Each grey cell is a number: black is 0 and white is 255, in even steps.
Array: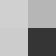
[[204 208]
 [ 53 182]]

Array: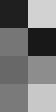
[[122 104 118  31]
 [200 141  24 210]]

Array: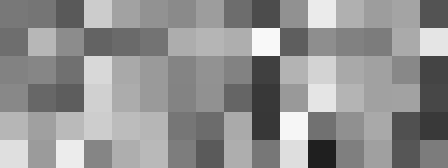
[[223 182 136 130 110 120]
 [155 160 103 134 183 117]
 [236 186  93 112 140  89]
 [133 205 208 216  99 204]
 [174 188 172 169 106 162]
 [185 182 154 154 115 146]
 [125 118 131 132 173 138]
 [ 90 108 145 146 181 157]
 [174 170 101 130 174 109]
 [119  55  56  64 248  76]
 [222 246 153 179  94 145]
 [ 31 113 229 211 142 235]
 [127 144 180 169 129 176]
 [160 169 161 161 124 157]
 [ 86  80 162 136 170 164]
 [124  57  71  68 229  83]]

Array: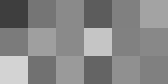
[[211 123  62]
 [113 159 117]
 [154 138 138]
 [100 197  92]
 [144 129 128]
 [128 136 163]]

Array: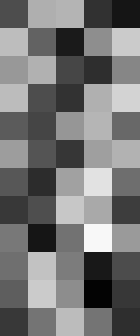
[[ 56  94 111 120  56  87 157  91 188 152 189  77]
 [116 203 194  21  78  44  84  69  77 177  98 175]
 [188 141 124 114 199 161  54 150  50  70  26 180]
 [116   3  24 248 169 226 159 181 176  46 142  49]
 [ 46  55  76 154  61 110 178 104 211 134 203  21]]

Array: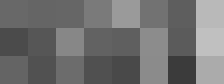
[[100  75 104]
 [ 81  86 101]
 [108 135 102]
 [ 80  98 122]
 [ 73  95 154]
 [139 140 114]
 [ 59  91  94]
 [171 192 185]]

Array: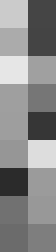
[[107 113  43 150 158 159 230 171 203]
 [126 152 155 221  54 118 160  68  69]]

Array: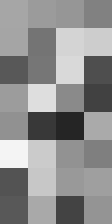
[[ 88  83 244 145 156  88 165 166]
 [169 199 203  56 222 118 116 155]
 [ 67 153 146  37 138 217 212 150]
 [148 159 127 170  65  78 205 129]]
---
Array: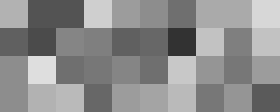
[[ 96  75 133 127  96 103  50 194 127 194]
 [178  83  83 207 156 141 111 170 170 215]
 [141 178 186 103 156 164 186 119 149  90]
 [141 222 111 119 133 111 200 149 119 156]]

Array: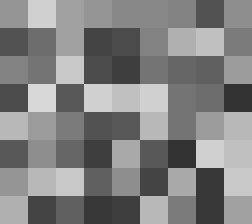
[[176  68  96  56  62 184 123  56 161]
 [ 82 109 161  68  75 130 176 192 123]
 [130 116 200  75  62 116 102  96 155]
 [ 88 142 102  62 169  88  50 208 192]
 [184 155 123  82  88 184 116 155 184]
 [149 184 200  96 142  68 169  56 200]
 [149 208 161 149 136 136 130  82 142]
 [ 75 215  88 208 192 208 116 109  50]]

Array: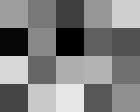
[[215 101 173 179 113]
 [158 121  63 150 207]
 [  8 137   0  94  81]
 [ 69 200 230  87 143]]

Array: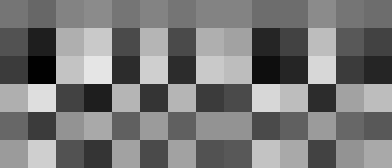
[[ 59   1 195 229  44 207  44 201 189  14  37 215  59  37]
 [ 82  30 175 201  74 181  74 175 162  37  66 189  88  66]
 [103  59 147 169  96 155  96 147 147  74  96 155 103  88]
 [117 103 131 139 117 131 117 131 131 109 109 139 117 109]
 [155 207  82  52 162  74 162  82  88 195 169  66 147 169]
 [175 222  66  30 181  52 181  59  74 215 189  44 162 189]]

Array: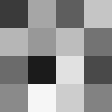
[[107  27 225  73]
 [182 152 189 115]
 [ 58 166  94 197]
 [138 246 205 130]]

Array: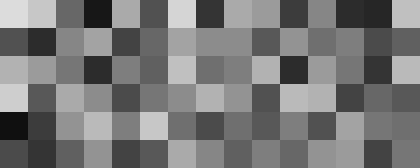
[[ 81  44 134 163  67 103 163 140 140  88 147 111 126  75  96]
 [ 75  52  96 147  67  88 170 134  96 126 103 147 155  67 118]
 [ 16  60 147 186 126 199 111  75 111  88 126  81 163 118 111]
 [206  88 170 140  75 118 140 178 147  81 186 178  67 103  88]
 [178 155 118  44 126  96 192 111 126 178  44 155 118  52 186]
 [220 199 103  23 170  81 213  52 170 155  60 134  44  38 192]]
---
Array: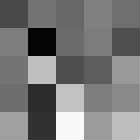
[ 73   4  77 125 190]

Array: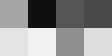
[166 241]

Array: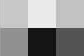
[200  19]

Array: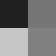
[ 32 128]

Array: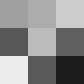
[159 188  29]

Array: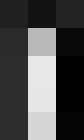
[ 32 185   1]

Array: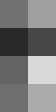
[113  70]

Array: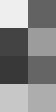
[238 156]

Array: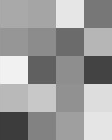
[169 140 142 221]
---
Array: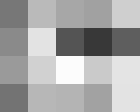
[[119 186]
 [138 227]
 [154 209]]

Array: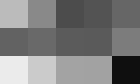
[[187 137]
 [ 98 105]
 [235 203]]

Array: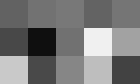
[[ 98 114]
 [ 72  15]
 [201  73]]

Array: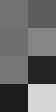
[[114  93]
 [111 133]
 [118  36]]

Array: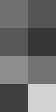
[[113  85]
 [ 86  54]
 [142 115]]

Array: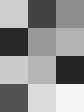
[[206  67]
 [ 40 153]
 [203 180]]
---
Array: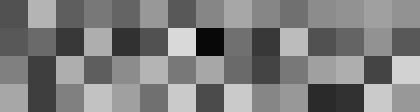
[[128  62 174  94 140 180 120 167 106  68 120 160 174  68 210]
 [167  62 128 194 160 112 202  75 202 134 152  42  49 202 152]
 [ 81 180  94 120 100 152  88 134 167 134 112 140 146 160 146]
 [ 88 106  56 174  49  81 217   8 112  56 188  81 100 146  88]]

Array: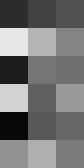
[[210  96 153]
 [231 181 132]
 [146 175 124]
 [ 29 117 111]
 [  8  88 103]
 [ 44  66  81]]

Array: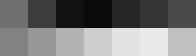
[[130 151 178 205 226 234 192]
 [111  61  18  10  38  53  74]]

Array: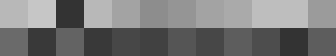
[[106  57  99  57  71  65  85  71  93  77  51  93]
 [184 198  51 184 163 141 149 163 170 190 190 155]]

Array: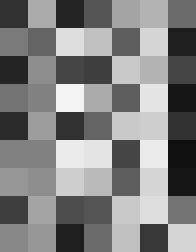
[[115 129 243 171  93 228  22]
 [129 129 235 228  69 235  15]
 [122 100 221 192  93 213  30]
 [150 142 206 186  93 213  22]
 [ 62 164  77  85 200 221 115]
 [ 36 142  69  62 200 179  69]
 [ 42 157  49 100 200 206  49]
 [ 49 171  36  85 164 179 108]
 [136 150  30 108 192  55 213]]

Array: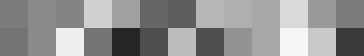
[[116 138 239 116  38  78 189  78 146 167 246 201  59]
 [124 138 131 209 160 101  93 183 175 167 217 153 124]]
